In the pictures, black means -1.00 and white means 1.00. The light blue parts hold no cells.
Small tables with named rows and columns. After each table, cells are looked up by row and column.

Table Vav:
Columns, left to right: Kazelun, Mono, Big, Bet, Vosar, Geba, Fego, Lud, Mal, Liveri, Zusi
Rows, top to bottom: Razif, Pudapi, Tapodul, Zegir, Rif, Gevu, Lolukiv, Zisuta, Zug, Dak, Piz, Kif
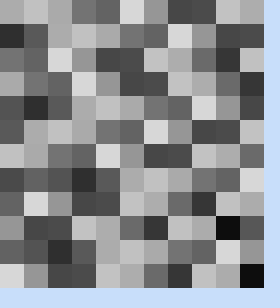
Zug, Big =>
0.18
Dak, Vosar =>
0.36
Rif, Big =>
-0.30
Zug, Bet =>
-0.44
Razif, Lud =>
-0.44
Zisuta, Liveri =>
-0.22
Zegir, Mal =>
0.36
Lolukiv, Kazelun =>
0.51
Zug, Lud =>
-0.17

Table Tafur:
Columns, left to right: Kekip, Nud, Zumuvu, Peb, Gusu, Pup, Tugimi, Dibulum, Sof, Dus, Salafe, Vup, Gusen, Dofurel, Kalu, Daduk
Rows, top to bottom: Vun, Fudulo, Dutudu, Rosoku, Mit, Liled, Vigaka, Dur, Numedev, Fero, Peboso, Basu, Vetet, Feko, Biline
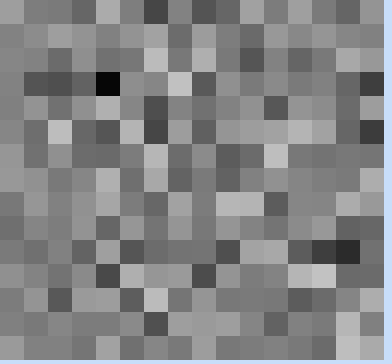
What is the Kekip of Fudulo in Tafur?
0.02
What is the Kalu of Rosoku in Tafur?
-0.20
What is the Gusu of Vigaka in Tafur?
-0.17
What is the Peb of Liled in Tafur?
-0.19
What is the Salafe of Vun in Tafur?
0.26
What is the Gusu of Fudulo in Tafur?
0.01
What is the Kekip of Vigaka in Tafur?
0.18
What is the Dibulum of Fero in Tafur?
0.17
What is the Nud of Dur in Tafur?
0.14
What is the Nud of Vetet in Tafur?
0.16
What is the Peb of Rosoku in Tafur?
-0.23
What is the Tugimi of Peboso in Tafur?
-0.15
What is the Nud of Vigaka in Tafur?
-0.11
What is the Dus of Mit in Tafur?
0.02
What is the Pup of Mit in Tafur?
0.05
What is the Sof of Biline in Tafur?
0.23
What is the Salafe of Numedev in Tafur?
0.41
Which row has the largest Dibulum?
Rosoku

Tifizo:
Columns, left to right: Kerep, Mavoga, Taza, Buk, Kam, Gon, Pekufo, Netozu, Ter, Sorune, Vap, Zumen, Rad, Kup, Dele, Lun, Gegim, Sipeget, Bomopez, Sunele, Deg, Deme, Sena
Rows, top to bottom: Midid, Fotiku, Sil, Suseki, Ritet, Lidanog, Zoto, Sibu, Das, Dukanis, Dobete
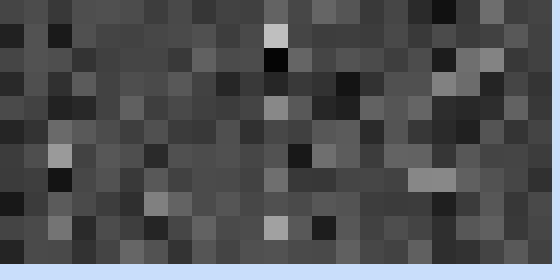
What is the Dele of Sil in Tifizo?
-0.35
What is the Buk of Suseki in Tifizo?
-0.29
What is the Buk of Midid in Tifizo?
-0.39
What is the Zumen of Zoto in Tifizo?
-0.36
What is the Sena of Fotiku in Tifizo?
-0.49
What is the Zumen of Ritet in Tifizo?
0.07
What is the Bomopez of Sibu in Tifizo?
0.07
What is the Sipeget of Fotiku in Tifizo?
-0.55
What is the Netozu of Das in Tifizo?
-0.22
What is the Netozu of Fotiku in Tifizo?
-0.42
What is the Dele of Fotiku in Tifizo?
-0.51
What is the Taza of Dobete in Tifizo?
-0.43
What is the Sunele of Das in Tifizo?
-0.54

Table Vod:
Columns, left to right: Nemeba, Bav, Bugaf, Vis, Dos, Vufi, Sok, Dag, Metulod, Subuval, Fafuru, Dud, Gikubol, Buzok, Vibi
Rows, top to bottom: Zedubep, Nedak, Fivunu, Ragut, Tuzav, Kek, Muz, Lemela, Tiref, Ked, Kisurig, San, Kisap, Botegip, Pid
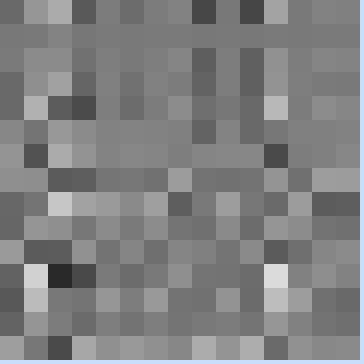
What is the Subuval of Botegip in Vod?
-0.03
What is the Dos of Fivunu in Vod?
-0.01
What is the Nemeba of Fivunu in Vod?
-0.04
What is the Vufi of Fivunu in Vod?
-0.05
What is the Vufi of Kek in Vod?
0.03
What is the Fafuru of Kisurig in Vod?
0.08
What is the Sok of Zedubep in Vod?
-0.03
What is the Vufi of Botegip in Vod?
-0.10
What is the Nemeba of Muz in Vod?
0.16
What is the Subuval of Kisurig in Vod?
-0.09
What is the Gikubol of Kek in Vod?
0.00
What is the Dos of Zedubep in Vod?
-0.03
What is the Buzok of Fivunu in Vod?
0.04
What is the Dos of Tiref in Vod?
0.21
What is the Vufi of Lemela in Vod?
-0.07
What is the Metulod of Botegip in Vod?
-0.05
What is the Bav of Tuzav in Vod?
0.39

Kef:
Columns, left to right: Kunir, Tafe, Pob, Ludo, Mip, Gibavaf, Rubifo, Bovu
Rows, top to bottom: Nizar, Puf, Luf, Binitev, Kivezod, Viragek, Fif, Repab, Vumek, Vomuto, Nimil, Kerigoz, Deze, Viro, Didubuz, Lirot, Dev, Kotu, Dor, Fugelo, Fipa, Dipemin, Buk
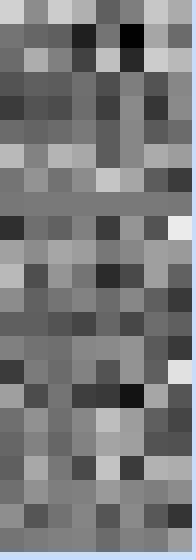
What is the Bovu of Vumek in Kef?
-0.07
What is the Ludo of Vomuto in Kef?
0.01
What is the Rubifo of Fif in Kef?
0.34
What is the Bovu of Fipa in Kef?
0.10
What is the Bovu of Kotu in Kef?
-0.46
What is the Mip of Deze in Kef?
-0.16
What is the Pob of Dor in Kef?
-0.19
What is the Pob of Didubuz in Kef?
-0.12
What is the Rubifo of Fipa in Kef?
-0.02
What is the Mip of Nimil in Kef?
-0.07
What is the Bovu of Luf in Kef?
0.46
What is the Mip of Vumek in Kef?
-0.06
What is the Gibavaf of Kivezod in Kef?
0.08
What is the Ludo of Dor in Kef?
0.03
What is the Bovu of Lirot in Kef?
0.77
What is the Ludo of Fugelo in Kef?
-0.43
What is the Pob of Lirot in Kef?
-0.17
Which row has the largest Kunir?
Nizar

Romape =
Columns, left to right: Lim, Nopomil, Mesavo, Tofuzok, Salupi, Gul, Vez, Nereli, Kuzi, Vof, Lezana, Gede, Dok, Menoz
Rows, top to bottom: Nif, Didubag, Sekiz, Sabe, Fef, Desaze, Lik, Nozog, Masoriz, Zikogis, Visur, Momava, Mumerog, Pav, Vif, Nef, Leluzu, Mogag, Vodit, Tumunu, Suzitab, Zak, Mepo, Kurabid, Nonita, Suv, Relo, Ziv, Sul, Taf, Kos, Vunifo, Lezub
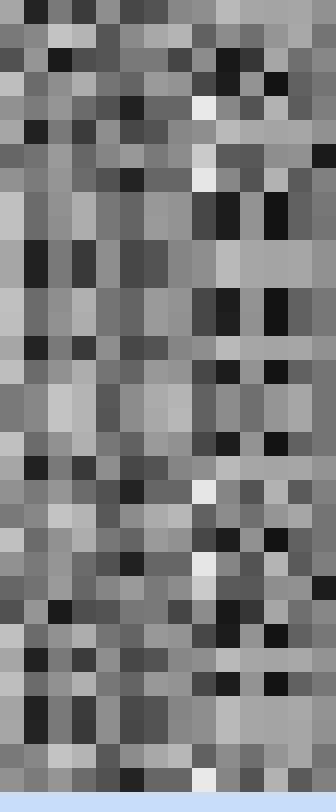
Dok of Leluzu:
0.31
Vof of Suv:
-0.82
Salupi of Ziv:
0.12
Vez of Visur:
-0.35
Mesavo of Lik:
0.20
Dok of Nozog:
-0.29
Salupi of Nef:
-0.08
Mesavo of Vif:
-0.04
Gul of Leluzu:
0.09
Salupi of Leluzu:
-0.32
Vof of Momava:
0.45
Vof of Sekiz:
-0.82

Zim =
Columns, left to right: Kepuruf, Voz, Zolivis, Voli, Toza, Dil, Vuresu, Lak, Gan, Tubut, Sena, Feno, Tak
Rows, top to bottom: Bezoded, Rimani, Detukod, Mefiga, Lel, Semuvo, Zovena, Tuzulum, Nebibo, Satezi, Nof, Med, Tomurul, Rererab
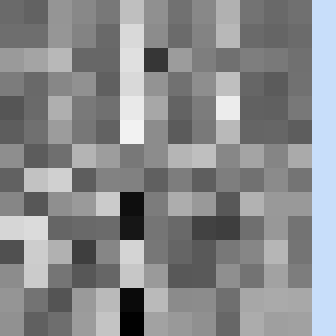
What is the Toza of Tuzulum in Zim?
0.02
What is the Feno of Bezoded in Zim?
-0.18
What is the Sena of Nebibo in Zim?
0.40
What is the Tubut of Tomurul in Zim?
-0.13
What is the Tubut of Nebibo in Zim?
-0.31
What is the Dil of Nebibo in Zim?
-0.89
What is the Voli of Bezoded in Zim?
0.07
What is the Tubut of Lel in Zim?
0.85
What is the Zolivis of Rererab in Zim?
-0.14
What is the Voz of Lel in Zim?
-0.17
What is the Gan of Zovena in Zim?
0.50
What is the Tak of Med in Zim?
-0.02
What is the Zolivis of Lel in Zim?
0.37
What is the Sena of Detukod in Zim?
-0.01
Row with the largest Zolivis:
Tuzulum

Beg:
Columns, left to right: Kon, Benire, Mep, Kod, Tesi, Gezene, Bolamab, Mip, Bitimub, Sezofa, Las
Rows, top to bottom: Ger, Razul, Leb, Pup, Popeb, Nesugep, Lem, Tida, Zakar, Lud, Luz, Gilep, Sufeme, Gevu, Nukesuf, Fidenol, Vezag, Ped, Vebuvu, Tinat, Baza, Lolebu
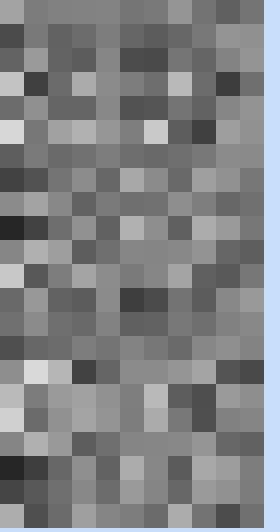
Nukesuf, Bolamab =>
-0.07
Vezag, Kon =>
0.46
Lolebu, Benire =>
-0.38
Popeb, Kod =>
-0.21
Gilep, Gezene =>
-0.04
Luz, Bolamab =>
0.04
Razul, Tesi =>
-0.02
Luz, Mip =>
0.07
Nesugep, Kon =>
0.69
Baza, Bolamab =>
0.04
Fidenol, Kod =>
-0.48
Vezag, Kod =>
0.26
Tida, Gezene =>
0.32
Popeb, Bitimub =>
-0.23
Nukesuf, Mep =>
-0.15
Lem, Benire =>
-0.04
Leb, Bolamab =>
-0.42
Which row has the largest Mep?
Fidenol

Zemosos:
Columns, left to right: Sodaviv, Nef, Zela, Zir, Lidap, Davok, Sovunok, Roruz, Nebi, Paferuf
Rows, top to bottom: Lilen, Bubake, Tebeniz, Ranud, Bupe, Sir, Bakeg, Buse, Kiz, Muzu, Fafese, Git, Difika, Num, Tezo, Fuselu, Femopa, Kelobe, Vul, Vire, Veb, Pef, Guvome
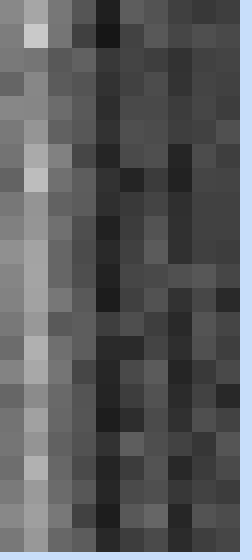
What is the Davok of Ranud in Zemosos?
-0.49
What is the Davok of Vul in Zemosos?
-0.26
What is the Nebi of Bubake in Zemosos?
-0.38
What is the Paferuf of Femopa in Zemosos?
-0.69
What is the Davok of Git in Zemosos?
-0.45
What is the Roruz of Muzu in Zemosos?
-0.62
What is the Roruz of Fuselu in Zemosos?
-0.71

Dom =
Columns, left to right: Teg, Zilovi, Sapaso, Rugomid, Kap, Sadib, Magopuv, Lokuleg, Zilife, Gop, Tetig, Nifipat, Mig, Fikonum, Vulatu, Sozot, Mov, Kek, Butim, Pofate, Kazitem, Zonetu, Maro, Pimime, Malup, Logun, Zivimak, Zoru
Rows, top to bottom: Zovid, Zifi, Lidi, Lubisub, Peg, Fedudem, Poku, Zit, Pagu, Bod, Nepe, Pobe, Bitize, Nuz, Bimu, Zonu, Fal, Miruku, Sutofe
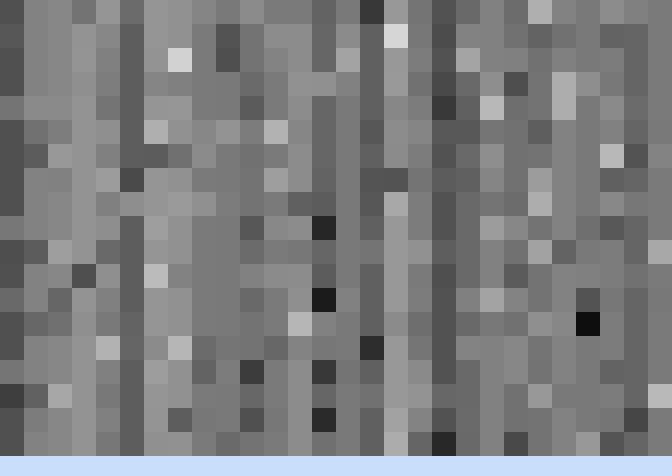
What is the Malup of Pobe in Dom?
0.00
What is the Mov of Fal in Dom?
0.19
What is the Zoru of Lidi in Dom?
-0.04
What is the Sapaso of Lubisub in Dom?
0.06
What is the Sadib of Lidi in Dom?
-0.27
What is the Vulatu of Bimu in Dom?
-0.05
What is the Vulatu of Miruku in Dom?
-0.05
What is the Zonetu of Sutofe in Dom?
-0.43
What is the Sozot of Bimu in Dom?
-0.65
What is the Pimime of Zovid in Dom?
0.02
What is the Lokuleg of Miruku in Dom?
-0.27
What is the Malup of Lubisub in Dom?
0.11
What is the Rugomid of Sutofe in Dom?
0.15
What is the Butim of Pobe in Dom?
-0.38
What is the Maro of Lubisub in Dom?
-0.10
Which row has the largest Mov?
Zifi

